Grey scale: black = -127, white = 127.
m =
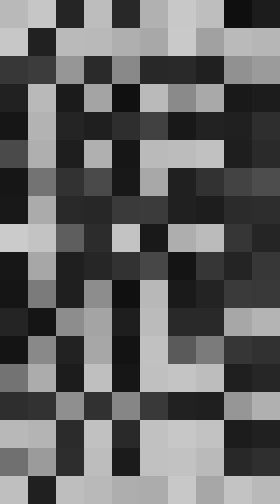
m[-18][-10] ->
57
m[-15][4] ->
-111
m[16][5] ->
65
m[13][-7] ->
63
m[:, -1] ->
[-99, 54, 27, -99, -81, -85, -50, -82, -90, -72, -70, 52, -78, -89, 48, -95, -80, 57]
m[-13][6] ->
60
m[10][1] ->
-4
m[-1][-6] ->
46
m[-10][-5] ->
-102
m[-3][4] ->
-86
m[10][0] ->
-106
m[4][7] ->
-93
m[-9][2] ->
-96
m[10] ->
[-106, -4, -96, 13, -111, 56, -101, -92, -69, -70]
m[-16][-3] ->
-95
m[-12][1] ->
-12
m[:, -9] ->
[70, -94, -67, 57, 51, 47, -12, 43, 67, 39, -4, -106, 9, 44, -77, 52, 27, -95]
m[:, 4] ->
[-87, 47, 9, -111, -81, -105, -103, -69, 67, -77, -111, -97, -108, -105, 6, -86, -100, 46]
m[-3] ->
[56, 52, -84, 65, -86, 65, 71, 66, -99, -95]
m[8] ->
[75, 67, -33, -83, 67, -102, 46, 59, -73, -90]
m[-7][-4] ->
-86
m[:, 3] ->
[61, 57, -85, 36, -96, 48, -53, -88, -83, -89, 13, 36, 39, 63, -78, 65, 61, 57]
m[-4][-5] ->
-70
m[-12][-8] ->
-77
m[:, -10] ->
[57, 71, -72, -94, -105, -53, -105, -103, 75, -104, -106, -91, -107, -12, -81, 56, -15, 63]
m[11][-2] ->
39
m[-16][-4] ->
-86
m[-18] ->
[57, 70, -90, 61, -87, 49, 72, 62, -112, -99]
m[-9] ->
[-104, 39, -96, -89, -77, -56, -107, -73, -91, -72]
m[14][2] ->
15
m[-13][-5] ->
58

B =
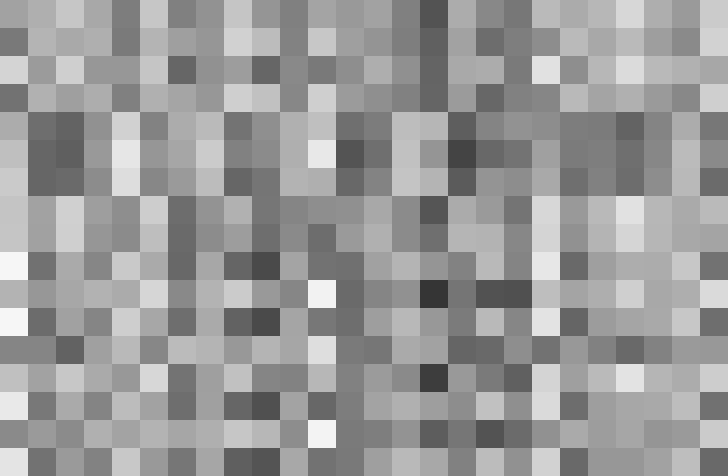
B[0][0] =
34
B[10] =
[51, 23, 39, 50, 43, 86, 9, 51, 75, 25, 6, 114, -21, 5, 17, -74, -10, -45, -47, 62, 36, 46, 79, 40, 46, 90]
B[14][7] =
32
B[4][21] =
-4
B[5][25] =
10
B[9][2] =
42
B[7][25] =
58
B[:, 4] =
[-2, -5, 23, 0, 81, 102, 93, 14, 11, 73, 43, 78, 57, 24, 60, 35, 72]
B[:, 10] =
[0, 2, 9, 7, 48, 47, 51, 5, 10, 36, 6, 37, 38, 2, 35, 13, 40]
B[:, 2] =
[70, 41, 79, 31, -28, -32, -21, 80, 79, 42, 39, 33, -29, 71, 42, 11, 26]
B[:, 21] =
[55, 40, 55, 36, -4, -1, 1, 57, 52, 31, 46, 28, 1, 58, 30, 29, 23]
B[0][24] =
26
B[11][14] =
56
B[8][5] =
62
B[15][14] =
19
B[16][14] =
57
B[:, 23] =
[46, 30, 57, 26, 4, 7, 13, 55, 54, 44, 40, 41, 2, 53, 41, 21, 34]
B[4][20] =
-2
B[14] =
[105, -7, 42, 4, 60, 34, -17, 32, -25, -47, 35, -24, -2, 35, 48, 30, 13, 65, 15, 90, -18, 30, 39, 41, 61, -14]
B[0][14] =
0
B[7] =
[68, 34, 80, 30, 14, 77, -18, 19, 49, -9, 5, 14, 16, 40, 11, -42, 43, 26, -11, 87, 25, 57, 97, 55, 42, 58]
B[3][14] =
1
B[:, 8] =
[69, 81, 29, 79, -12, 1, -25, 49, 29, -26, 75, -29, 24, 65, -25, 70, -32]
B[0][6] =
0
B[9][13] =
33
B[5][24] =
59
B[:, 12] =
[25, 31, 14, 27, -16, -43, -23, 16, 26, -15, -21, -17, -5, 1, -2, -5, -6]
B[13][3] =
42
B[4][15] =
54
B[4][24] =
44
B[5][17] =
-23

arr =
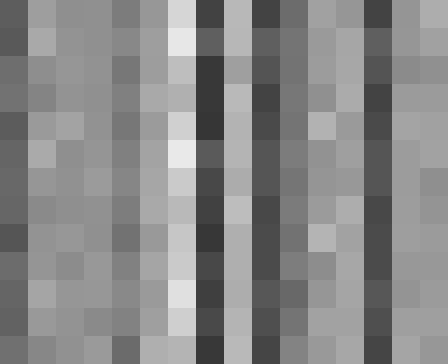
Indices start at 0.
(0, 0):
-34
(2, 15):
16
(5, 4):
0
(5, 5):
35
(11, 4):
2
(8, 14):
30
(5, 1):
42
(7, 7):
-62
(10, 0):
-26
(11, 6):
79
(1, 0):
-38
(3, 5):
41
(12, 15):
23
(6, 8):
44
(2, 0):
-17
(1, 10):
-11
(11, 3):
10
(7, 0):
-25
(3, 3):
16
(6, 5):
38
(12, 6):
52
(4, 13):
-53
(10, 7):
-64
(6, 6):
74
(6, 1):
22
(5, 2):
15
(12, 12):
39
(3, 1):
4
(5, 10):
-3
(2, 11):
28
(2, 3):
18
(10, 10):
-23
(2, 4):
-8
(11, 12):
34
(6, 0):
-23
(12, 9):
-58
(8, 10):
-13
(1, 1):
41

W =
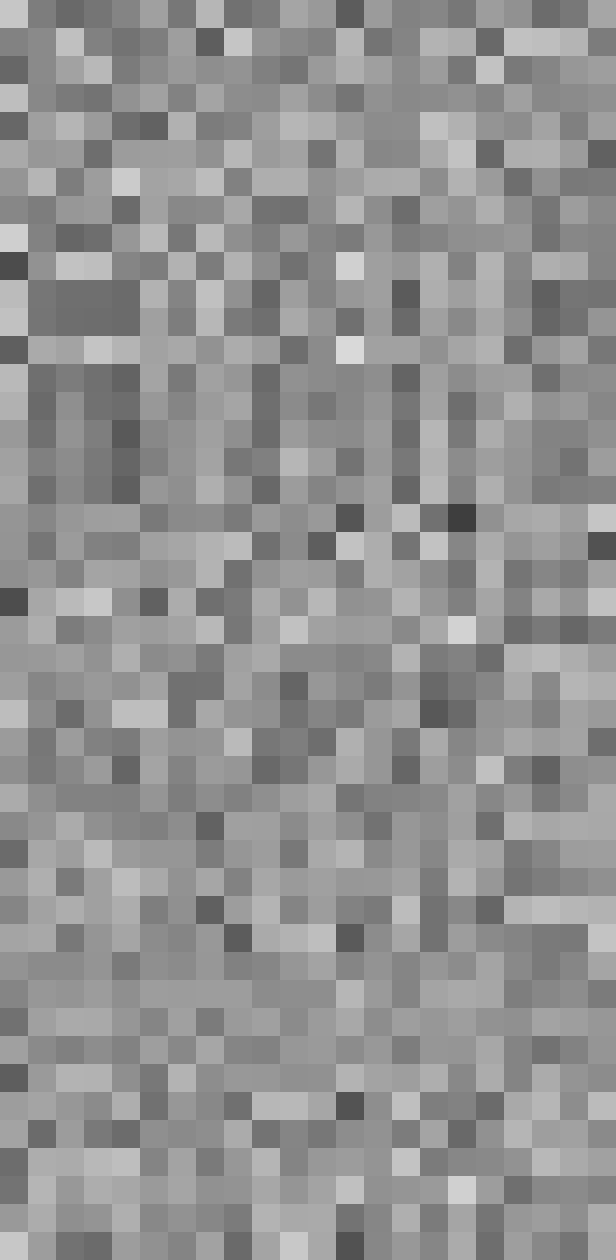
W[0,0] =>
70
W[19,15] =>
66
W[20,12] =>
-2
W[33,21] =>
67
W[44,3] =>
-20
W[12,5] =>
34
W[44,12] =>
-45
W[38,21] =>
12
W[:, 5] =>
[32, -1, 11, 33, -29, 29, 35, 33, 57, -2, 50, 32, 34, 36, 24, 8, 0, 23, -6, 32, 17, -30, 28, 11, 34, 61, 30, 36, 21, 0, 22, 41, -1, 12, 15, 29, 5, 30, -7, -14, 15, 4, 26, 8, 17]
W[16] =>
[33, 0, 12, -6, -25, 0, 19, 35, -8, 0, 54, 29, -12, 24, -7, 49, 12, 30, 20, 4, -12, 29]
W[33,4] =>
37
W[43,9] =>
51
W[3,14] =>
9
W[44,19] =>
8
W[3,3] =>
-12
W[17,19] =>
-5
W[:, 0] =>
[70, 2, -24, 62, -24, 41, 21, 7, 79, -51, 59, 65, -32, 57, 49, 25, 33, 38, 21, 20, 15, -50, 27, 23, 30, 61, 27, 14, 43, 9, -20, 25, 5, 36, 19, 5, -14, 32, -33, 29, 35, -18, -12, 25, 71]
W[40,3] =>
-6
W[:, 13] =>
[27, -11, 31, 17, 12, 7, 43, 13, 24, 31, 31, 26, 33, 14, 21, 27, 24, 32, 29, 45, 46, 20, 30, 8, -4, 27, 22, 22, 2, -13, 10, 24, -5, 12, 19, 26, 13, 24, 35, 14, 18, 20, 17, 6, 7]
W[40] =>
[35, -20, 28, -6, -19, 15, 10, 14, 43, -12, 5, -8, 13, 18, -3, 36, -22, 17, 53, 30, 33, 10]
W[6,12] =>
29
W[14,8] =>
37
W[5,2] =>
26
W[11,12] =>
-15
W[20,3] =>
36
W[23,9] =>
41
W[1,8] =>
69
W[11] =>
[65, -10, -17, -18, -20, 32, -2, 55, -5, -16, 41, 20, -15, 26, -21, 32, 9, 37, 15, -25, -13, 21]
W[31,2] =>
-5
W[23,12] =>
3
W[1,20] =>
52
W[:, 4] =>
[4, -12, -4, 18, -17, 28, 75, -20, 23, 5, -20, -20, 52, -28, -18, -38, -25, -32, 31, -1, 34, 15, 32, 47, 17, 62, -4, -26, 1, 5, 27, 60, 45, 37, -5, 15, 22, 2, 15, 46, -19, 62, 39, 47, 29]
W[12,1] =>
42

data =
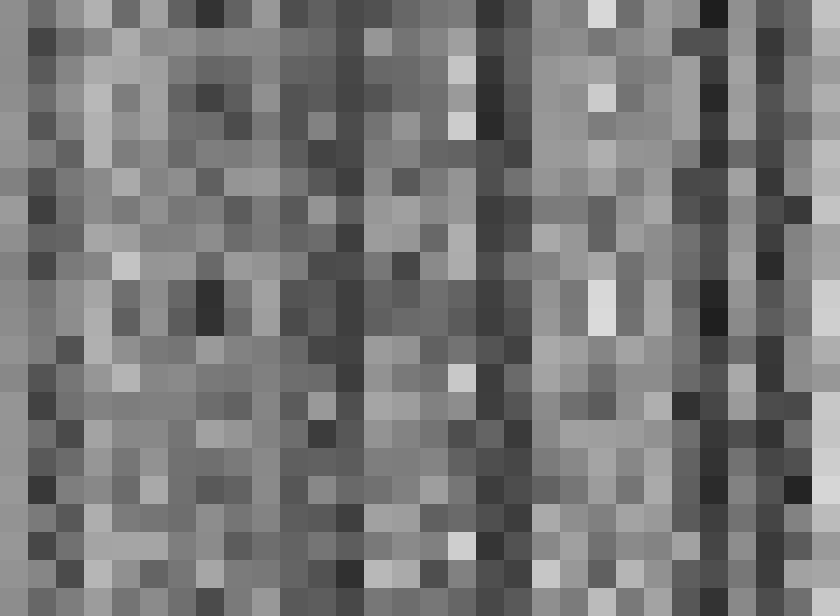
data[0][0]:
14
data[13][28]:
12
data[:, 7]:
[-76, 1, -25, -61, -19, -1, -31, -2, 13, -22, -79, -77, 26, -6, -18, 33, -16, -38, 13, 11, 38, -52]
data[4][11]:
2
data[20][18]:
-62
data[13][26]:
41
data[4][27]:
-50
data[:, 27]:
[-38, -71, -64, -45, -50, -57, -72, -51, -65, -84, -43, -34, -71, -73, -51, -76, -57, -45, -58, -69, -67, -50]
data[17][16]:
-9
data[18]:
[19, -5, -39, 46, -4, -10, -17, 13, -10, 3, -34, -38, -64, 33, 29, -31, -21, -48, -66, 42, 14, 0, 35, 25, -36, -64, -13, -58, 2, 59]
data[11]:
[12, -6, 13, 46, -31, 17, -35, -77, -21, 30, -52, -34, -64, -31, -21, -18, -36, -65, -46, 23, -5, 90, -14, 39, -18, -96, 10, -34, -9, 79]
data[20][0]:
19
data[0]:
[14, -19, 17, 49, -20, 34, -30, -76, -29, 24, -49, -31, -53, -46, -24, -11, -5, -74, -44, 13, 2, 88, -17, 27, 11, -97, 16, -38, -18, 66]
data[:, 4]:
[-20, 43, 38, -2, 16, -2, 42, -5, 29, 67, -16, -31, 15, 52, -2, 8, -9, -20, -4, 37, 16, -11]
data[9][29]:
35
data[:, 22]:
[-17, 9, -3, -12, 7, 20, -2, 17, 28, -14, -18, -14, 35, 12, 15, 27, 7, -10, 35, 10, 53, -6]
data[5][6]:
-21
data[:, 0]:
[14, 13, 12, 14, 22, 19, 1, 27, 15, 1, 9, 12, 18, 8, 21, 20, 19, 24, 19, 23, 19, 13]
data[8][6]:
1
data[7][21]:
-29
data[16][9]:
9
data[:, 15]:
[-11, 4, -9, -16, -15, -25, -6, 8, -23, 10, -16, -18, -30, -14, 1, -11, 4, 30, -31, 0, -49, -8]
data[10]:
[9, -12, 14, 37, -16, 13, -24, -79, -7, 33, -43, -39, -64, -27, -36, -16, -28, -63, -35, 19, -7, 88, -18, 38, -33, -89, 19, -43, -2, 76]
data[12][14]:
18
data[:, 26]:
[16, 20, 33, 27, 33, -22, 33, 9, 20, 32, 19, 10, -18, 41, 26, -49, -13, 2, -13, 13, -8, 9]
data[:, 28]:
[-18, -21, 0, 0, -25, 0, 10, -70, 2, 5, -2, -9, 11, 12, -54, -17, -47, -91, 2, -36, 34, -16]
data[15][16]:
-49
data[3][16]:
26
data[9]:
[1, -55, -5, 5, 67, 21, 22, -22, 26, 19, -2, -52, -50, -8, -57, 10, 44, -49, -6, 3, 23, 38, -14, 12, -19, -50, 32, -84, 5, 35]
